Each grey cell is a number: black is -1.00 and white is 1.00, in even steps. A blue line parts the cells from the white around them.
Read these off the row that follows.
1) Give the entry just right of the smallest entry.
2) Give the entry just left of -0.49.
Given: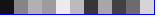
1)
0.04
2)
0.31
